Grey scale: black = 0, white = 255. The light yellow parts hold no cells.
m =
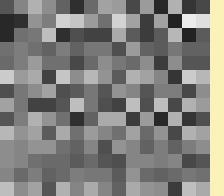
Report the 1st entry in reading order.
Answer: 85
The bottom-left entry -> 190
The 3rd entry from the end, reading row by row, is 60
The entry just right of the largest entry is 223
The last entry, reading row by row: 170
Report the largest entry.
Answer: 236
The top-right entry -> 72
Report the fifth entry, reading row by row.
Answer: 98
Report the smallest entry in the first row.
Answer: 40
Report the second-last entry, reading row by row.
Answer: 190
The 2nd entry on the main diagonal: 47
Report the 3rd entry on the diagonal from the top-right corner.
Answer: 183
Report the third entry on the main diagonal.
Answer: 119
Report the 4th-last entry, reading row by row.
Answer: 141
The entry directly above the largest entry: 53

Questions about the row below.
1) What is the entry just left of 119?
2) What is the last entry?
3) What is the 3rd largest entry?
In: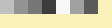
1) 147
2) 90
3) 161

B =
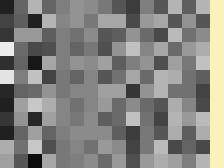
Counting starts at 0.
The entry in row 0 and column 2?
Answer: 180
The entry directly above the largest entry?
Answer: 54
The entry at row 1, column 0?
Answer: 67
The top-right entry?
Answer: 180
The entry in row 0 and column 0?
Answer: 32
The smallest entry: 12
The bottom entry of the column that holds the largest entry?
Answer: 160
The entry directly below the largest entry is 47
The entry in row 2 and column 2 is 153
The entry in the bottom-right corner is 180
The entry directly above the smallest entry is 199
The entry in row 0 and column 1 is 100
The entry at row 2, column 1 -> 153
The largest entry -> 235

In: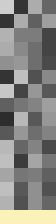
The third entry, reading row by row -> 172
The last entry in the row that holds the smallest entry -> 151
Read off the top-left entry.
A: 206
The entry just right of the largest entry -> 52
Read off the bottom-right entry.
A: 102
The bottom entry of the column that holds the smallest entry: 178
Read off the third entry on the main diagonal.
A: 124
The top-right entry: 102
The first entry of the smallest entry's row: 45
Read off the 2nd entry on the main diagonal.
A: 172
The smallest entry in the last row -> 81
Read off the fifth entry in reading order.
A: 52
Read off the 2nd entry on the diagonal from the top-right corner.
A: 96
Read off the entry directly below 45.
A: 88
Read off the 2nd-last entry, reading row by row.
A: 144

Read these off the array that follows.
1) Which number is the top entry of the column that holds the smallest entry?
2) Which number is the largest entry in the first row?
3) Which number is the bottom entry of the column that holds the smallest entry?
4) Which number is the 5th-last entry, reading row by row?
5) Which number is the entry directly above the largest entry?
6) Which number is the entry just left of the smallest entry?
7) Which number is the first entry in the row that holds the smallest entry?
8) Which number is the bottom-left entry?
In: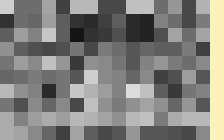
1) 184
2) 205
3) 163
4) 86
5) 102
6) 94
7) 94
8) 171

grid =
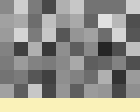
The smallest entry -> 37
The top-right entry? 206
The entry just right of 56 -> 143
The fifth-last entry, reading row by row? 94
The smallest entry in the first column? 115
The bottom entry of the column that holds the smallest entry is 149
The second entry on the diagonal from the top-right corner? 184
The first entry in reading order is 137
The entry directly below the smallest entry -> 101
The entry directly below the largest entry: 109
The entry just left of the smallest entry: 137
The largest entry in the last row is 199
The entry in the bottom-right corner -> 143
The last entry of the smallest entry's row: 191
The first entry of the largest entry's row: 161
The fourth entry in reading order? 72
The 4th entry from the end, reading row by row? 155
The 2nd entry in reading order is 206
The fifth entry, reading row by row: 176

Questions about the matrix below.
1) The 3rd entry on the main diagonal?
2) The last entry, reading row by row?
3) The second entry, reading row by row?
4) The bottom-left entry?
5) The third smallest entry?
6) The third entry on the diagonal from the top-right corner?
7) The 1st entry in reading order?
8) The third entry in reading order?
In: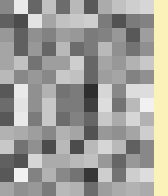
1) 144
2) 171
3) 233
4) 165
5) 62
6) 152
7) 136
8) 102

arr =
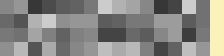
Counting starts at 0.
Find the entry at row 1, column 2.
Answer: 178
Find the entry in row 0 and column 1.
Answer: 150
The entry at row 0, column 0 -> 135
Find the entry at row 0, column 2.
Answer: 55
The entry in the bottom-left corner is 143
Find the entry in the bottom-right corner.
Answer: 150
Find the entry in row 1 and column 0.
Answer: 105
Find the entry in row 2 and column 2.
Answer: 164

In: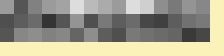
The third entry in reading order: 129
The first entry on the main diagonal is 155
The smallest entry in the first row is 85
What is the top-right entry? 135
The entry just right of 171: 155
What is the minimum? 52
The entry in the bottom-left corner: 85
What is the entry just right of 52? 85
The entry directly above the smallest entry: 155
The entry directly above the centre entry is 171
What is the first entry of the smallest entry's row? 79
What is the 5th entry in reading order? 163
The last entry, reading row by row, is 71
